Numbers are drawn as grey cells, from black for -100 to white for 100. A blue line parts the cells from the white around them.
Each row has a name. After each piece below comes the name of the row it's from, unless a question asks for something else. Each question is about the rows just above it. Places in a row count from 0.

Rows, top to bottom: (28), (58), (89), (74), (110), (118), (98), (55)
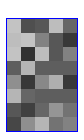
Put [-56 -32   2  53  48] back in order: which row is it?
(58)
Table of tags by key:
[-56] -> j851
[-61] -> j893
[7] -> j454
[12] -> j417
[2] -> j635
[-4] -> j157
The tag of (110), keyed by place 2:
j454
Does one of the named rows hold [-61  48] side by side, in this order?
yes
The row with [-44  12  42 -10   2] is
(55)
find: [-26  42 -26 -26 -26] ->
(74)
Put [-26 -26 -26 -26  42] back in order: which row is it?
(74)

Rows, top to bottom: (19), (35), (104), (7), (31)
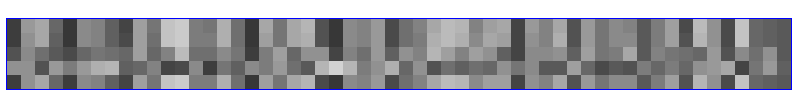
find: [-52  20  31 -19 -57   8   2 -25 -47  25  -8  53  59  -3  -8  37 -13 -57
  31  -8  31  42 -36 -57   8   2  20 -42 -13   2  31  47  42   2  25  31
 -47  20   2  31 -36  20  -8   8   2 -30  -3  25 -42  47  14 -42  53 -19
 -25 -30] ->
(19)
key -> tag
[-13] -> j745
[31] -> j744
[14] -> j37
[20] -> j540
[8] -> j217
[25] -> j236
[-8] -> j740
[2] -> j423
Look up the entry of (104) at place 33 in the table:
j236
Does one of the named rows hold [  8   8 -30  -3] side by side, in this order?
yes

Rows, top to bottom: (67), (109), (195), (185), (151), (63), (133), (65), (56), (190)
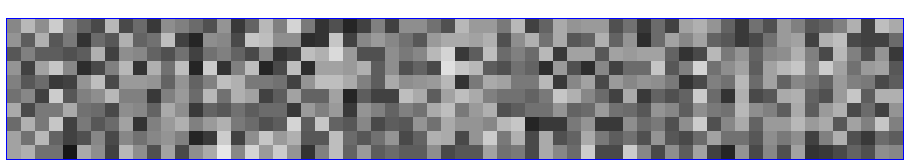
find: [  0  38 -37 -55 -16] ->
(56)
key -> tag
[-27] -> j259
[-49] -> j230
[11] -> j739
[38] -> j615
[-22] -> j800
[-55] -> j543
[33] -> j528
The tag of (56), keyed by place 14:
j543
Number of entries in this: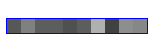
10
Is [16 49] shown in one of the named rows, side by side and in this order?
yes
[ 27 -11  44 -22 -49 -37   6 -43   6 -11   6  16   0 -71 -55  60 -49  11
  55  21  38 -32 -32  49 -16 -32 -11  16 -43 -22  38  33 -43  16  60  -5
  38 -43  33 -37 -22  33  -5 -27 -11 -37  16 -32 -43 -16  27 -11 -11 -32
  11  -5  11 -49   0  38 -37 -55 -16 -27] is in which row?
(56)
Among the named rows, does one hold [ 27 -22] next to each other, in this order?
yes

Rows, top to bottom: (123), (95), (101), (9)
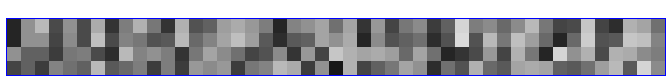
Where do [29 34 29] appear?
(9)
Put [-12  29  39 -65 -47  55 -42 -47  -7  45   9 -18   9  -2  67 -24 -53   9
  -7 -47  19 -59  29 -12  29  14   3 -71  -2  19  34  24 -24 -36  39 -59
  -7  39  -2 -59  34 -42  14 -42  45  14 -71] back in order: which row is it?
(123)
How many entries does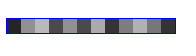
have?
12
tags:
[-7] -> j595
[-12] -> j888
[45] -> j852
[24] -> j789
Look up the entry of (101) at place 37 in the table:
j595
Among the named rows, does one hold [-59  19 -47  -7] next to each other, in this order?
yes
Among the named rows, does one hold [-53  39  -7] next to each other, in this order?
no
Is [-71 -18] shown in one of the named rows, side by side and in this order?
yes

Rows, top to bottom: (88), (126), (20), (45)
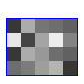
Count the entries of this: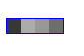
4
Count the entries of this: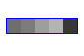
5
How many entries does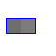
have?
2
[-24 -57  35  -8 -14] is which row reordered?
(88)
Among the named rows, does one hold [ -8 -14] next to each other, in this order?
yes
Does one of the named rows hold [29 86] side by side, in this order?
yes

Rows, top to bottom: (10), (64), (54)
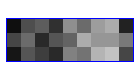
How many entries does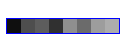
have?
8
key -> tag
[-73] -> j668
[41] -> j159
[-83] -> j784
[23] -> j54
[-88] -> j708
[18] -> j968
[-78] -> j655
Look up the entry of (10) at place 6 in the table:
j54

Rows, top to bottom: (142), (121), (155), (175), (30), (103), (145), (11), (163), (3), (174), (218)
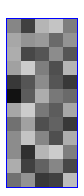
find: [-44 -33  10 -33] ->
(155)
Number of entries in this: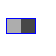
2

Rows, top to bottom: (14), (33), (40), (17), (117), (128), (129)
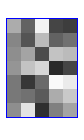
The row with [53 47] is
(40)
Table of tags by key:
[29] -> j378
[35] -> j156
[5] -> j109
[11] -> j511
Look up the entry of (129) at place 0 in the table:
j511

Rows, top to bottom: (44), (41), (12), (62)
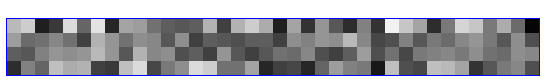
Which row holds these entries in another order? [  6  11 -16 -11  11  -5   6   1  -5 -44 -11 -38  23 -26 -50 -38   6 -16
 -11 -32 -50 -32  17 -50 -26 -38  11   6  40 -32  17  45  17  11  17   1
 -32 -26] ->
(12)
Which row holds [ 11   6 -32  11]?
(41)
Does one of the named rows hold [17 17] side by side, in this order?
no
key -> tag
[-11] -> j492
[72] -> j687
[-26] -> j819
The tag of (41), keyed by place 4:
j492
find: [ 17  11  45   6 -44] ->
(41)

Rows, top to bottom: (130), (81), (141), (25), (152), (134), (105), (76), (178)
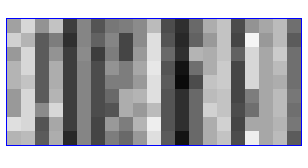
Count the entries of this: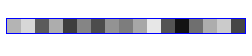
17
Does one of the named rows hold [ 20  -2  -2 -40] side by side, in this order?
no

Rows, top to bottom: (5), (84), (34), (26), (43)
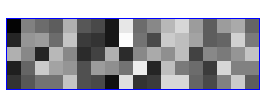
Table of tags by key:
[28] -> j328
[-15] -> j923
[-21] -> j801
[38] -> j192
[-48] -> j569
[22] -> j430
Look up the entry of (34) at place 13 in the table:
j569
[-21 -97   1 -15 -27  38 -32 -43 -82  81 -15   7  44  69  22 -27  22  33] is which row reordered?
(5)
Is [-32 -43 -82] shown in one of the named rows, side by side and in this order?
yes

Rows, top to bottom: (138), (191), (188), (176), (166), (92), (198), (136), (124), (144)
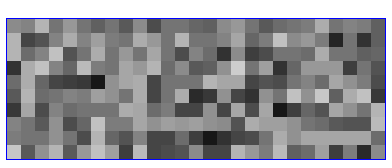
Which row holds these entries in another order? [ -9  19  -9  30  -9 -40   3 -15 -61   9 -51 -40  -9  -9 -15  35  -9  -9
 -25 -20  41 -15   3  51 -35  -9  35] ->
(188)
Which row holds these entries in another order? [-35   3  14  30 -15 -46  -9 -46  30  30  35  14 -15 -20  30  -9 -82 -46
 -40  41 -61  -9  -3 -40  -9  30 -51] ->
(124)
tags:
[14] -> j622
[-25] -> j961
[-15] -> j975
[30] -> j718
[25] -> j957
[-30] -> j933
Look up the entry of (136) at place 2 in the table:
j933
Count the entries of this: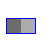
2
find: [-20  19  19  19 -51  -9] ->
(176)
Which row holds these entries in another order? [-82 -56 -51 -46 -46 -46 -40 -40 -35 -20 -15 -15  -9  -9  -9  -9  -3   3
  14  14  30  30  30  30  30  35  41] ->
(198)

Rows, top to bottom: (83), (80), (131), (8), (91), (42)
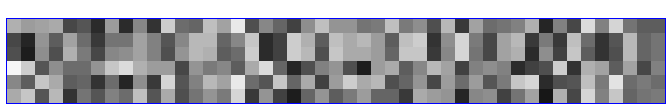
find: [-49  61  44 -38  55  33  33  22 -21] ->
(131)
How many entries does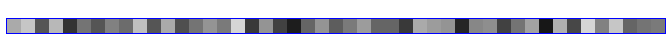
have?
47

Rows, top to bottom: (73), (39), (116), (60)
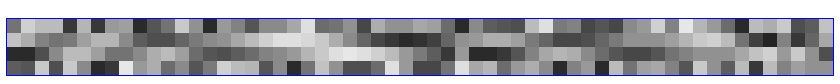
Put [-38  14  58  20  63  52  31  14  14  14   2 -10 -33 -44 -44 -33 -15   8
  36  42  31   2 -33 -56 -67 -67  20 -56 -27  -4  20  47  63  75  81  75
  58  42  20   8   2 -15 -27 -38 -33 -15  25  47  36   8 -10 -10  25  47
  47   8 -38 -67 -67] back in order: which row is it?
(116)
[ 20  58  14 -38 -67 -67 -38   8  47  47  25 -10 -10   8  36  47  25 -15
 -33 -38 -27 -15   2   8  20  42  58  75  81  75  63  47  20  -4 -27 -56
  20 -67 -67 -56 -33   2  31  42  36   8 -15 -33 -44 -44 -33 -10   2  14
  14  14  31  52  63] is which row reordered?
(116)
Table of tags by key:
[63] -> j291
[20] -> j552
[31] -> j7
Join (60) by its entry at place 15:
j291
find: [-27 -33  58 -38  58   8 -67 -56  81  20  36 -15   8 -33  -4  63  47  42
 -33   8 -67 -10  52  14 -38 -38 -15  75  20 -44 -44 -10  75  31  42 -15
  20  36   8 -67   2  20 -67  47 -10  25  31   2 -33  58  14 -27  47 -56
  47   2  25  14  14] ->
(60)

